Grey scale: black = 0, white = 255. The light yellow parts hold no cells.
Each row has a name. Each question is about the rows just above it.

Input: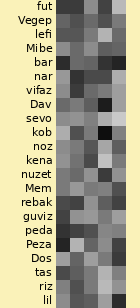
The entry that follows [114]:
[74]
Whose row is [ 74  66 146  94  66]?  rebak
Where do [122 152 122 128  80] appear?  Mem
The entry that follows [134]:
[128]
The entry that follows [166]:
[94]

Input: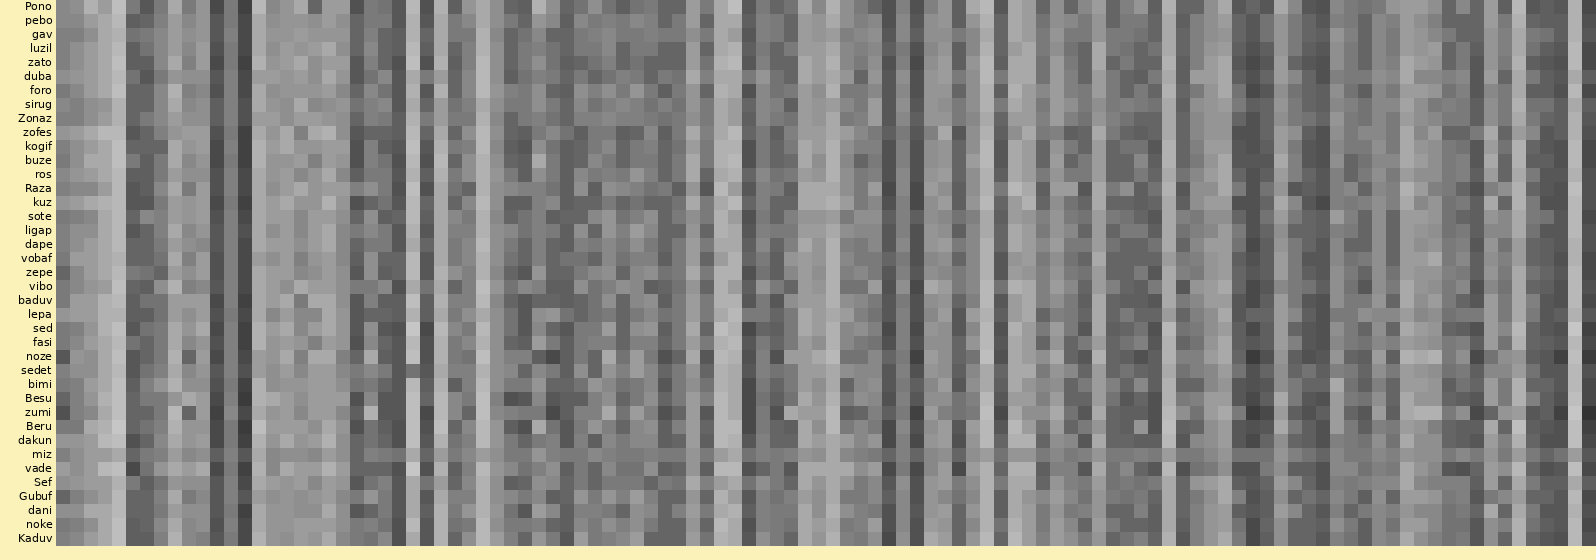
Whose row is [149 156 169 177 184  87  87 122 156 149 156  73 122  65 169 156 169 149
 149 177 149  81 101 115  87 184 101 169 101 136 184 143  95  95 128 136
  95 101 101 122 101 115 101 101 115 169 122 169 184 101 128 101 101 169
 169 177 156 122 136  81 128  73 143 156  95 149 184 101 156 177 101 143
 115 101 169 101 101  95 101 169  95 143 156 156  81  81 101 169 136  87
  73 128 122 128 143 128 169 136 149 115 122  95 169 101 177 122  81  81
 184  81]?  kuz
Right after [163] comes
[143]
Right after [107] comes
[169]

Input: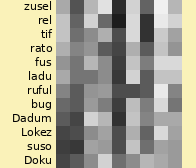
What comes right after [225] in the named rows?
[44]
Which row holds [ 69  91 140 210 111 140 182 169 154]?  Doku
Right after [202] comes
[162]
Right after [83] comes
[182]
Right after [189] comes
[125]

